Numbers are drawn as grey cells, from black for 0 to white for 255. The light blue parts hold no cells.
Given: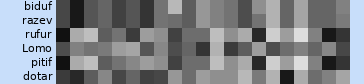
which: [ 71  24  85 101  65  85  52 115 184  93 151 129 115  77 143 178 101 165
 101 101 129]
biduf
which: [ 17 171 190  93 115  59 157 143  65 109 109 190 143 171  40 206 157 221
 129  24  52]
rufur

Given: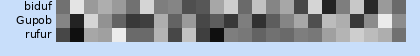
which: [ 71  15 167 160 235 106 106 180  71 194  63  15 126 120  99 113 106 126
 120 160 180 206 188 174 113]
rufur
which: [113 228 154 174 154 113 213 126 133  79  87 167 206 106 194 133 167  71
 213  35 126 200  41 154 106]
biduf

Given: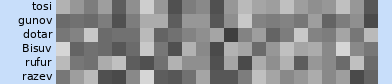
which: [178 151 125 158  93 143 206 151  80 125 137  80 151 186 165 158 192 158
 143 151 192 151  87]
tosi

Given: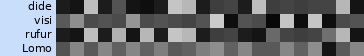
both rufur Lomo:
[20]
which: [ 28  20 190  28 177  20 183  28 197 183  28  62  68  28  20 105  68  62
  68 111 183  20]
rufur
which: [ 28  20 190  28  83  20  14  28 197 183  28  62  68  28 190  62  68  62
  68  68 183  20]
dide
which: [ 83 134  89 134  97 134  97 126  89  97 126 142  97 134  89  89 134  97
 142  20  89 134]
Lomo
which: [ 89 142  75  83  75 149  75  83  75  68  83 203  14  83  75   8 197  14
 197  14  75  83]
visi

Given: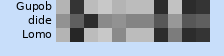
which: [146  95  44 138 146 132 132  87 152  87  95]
dide
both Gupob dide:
[44]

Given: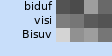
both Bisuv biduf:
[158]
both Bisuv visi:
[118]
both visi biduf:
[83]

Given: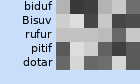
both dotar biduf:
[110]
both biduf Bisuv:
[200]
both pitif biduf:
[63]
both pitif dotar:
[90]
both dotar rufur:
[104]

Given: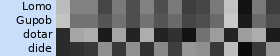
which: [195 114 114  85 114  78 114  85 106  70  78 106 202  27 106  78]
Gupob
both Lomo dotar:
[19]

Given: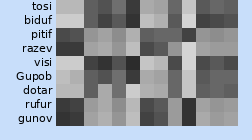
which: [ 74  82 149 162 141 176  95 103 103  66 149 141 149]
pitif
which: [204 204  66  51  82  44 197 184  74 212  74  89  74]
visi
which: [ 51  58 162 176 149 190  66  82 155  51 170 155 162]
gunov
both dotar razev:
[170]

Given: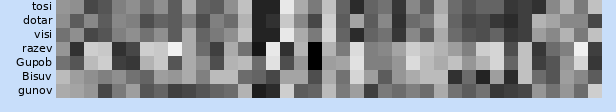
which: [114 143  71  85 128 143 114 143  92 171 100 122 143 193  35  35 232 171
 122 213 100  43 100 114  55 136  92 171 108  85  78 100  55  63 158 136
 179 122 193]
visi
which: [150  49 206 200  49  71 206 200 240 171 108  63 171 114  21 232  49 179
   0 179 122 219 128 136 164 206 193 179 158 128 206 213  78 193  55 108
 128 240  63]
razev
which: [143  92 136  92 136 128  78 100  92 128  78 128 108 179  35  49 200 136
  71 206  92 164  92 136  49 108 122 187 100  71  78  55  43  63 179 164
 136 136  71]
dotar
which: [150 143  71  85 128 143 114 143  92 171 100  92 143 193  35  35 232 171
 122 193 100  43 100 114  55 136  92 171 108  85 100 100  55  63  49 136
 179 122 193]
tosi
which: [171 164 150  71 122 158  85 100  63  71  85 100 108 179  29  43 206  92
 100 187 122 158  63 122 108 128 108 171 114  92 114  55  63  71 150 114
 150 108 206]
gunov

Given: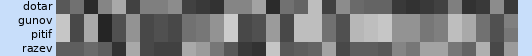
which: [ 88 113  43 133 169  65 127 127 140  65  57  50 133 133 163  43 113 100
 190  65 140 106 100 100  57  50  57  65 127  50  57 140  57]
dotar
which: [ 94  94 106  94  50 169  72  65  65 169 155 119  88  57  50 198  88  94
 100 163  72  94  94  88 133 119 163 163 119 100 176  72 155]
razev

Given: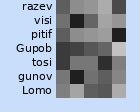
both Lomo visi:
[164]
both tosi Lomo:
[127]
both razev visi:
[149]
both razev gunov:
[94]
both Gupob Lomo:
[87]
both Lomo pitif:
[94]

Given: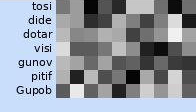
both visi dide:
[219]
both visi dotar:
[141]
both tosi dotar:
[111]

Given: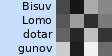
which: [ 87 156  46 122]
Lomo
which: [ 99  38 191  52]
dotar

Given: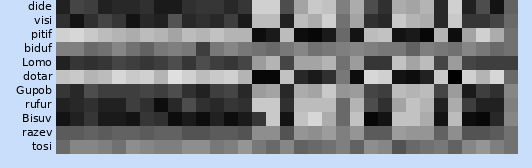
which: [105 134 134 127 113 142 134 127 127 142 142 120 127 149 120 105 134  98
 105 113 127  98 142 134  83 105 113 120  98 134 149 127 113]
tosi
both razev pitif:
[113]
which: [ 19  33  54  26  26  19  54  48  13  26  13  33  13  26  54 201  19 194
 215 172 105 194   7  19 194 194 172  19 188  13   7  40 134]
Bisuv

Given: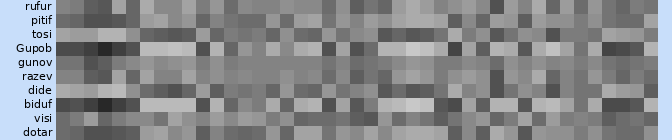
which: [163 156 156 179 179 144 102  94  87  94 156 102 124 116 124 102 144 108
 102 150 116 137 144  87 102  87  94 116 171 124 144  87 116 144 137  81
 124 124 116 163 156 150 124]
tosi
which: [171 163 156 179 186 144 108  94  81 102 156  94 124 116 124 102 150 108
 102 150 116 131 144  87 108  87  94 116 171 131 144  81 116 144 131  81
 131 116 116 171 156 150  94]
dide
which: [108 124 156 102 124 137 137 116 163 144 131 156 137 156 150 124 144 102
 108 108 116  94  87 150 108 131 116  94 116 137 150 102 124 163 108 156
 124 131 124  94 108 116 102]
visi
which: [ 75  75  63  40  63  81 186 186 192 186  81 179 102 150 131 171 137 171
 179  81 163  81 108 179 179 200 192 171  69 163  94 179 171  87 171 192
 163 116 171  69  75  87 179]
Gupob
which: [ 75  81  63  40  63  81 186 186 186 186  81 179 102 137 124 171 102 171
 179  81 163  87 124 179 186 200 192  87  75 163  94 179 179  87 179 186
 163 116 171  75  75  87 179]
biduf

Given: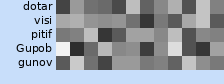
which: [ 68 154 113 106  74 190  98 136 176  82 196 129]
dotar
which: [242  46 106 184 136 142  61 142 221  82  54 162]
Gupob
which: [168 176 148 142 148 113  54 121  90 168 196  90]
visi
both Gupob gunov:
[142]

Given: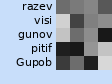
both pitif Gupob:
[31]
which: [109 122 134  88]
razev
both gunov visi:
[141]
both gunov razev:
[109]
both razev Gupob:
[109]

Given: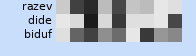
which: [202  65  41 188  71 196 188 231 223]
razev
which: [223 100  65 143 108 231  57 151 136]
biduf
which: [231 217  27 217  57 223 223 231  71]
dide

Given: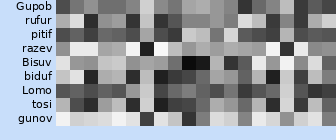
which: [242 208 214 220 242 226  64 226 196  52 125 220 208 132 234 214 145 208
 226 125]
gunov
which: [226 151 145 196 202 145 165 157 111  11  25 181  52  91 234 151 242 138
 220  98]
Bisuv
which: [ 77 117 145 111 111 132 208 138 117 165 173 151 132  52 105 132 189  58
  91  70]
Gupob
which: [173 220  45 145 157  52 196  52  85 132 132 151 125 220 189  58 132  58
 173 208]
rufur
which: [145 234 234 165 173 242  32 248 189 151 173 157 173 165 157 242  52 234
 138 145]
razev

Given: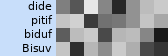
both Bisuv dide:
[202]
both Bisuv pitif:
[196]
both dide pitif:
[146]
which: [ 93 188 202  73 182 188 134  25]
biduf
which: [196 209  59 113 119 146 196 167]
pitif

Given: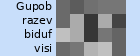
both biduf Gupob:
[118]
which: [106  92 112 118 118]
Gupob
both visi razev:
[106]
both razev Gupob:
[106]
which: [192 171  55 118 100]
biduf

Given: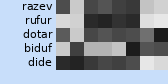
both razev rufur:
[209]
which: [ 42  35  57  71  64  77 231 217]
dide
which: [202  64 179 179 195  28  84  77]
biduf
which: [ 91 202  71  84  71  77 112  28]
dotar
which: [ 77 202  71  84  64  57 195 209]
razev

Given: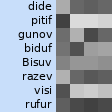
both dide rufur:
[95]
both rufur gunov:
[73]
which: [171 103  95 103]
dide

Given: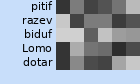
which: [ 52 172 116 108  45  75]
Lomo
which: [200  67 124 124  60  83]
razev
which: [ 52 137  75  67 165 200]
dotar
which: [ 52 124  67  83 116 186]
pitif

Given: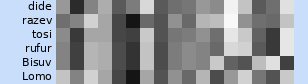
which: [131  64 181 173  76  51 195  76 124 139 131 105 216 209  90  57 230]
rufur
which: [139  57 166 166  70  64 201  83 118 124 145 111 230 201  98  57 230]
tosi

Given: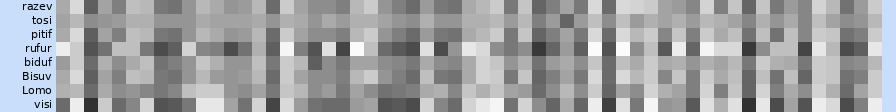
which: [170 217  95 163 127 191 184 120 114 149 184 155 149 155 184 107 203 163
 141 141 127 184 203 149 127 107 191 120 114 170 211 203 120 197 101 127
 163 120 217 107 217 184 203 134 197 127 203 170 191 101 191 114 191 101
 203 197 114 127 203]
Bisuv
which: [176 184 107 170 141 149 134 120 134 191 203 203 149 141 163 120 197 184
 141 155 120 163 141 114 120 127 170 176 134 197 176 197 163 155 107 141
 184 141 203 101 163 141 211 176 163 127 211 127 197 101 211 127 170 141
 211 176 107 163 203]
Lomo
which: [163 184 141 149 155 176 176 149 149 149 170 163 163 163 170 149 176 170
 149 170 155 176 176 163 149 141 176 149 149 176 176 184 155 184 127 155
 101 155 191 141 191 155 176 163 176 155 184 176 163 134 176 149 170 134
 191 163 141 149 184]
tosi

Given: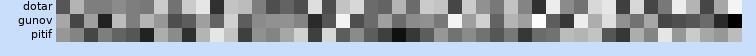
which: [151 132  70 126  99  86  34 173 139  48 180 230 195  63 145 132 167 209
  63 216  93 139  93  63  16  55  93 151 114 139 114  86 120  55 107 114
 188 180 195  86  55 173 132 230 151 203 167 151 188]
pitif
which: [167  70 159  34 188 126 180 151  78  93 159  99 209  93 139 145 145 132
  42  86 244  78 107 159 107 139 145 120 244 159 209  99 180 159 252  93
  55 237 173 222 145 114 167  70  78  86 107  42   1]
gunov

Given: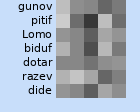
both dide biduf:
[135]
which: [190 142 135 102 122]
gunov
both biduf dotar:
[135]
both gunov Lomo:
[135]
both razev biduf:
[178]

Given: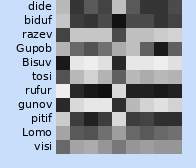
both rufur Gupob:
[25]
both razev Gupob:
[191]
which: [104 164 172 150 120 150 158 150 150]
visi

